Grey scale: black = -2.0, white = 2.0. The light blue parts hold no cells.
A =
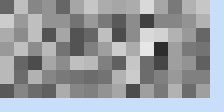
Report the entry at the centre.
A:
0.5
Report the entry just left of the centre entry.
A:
0.0
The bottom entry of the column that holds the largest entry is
0.5
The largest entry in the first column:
1.2
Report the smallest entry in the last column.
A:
-0.5
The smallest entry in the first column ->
-0.6
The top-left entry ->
-0.4
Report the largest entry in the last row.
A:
0.8
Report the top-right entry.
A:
1.1
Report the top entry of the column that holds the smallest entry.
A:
0.6
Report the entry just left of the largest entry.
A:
0.7
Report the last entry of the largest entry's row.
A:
-0.2
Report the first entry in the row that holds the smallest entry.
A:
0.4
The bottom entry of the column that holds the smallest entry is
-0.1
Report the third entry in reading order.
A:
0.1
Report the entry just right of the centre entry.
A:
1.2
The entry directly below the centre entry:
0.0
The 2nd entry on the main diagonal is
0.4
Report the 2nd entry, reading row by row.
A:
1.0
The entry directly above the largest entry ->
1.4
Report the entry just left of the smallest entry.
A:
1.6
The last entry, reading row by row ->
0.5
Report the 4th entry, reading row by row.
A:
0.3
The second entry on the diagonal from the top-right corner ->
0.3
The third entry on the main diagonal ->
1.0
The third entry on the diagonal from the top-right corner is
0.8

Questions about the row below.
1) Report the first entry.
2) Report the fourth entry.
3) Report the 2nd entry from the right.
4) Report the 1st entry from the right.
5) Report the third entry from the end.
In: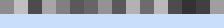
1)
0.2
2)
0.6
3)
-1.0
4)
0.5
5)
-1.2

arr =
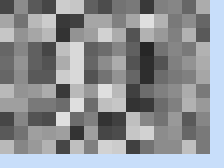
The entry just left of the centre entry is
-0.7
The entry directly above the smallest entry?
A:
0.8
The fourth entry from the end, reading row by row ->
0.2
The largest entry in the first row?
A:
1.2
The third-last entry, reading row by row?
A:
0.2
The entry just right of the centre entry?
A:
0.3
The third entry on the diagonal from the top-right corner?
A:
0.0
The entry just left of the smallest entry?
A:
-0.5
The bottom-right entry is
-0.1
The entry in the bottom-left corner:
0.9
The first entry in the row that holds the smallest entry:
-0.4
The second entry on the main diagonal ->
-0.2
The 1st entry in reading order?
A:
-0.9
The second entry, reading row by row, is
0.2
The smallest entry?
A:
-1.4
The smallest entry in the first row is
-1.1
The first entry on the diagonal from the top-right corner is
0.7
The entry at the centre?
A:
-0.2
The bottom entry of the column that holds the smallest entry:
-0.2
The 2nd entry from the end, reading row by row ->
1.0
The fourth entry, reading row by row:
-0.9
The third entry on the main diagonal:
0.6
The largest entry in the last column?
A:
0.8
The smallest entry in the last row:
-1.0
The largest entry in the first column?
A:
1.1
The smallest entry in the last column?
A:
-0.6
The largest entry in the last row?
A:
1.3

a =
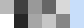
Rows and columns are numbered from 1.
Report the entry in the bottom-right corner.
0.1
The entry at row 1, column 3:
0.4
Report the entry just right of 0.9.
-1.0

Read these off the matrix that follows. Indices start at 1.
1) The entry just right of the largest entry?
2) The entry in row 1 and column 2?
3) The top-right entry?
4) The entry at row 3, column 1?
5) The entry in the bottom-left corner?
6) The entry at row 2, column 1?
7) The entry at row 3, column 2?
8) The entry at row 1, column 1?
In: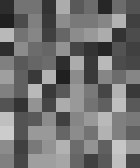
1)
-0.7
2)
-0.2
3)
-0.7
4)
0.9
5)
0.0
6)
-1.5
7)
-0.2
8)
-1.3
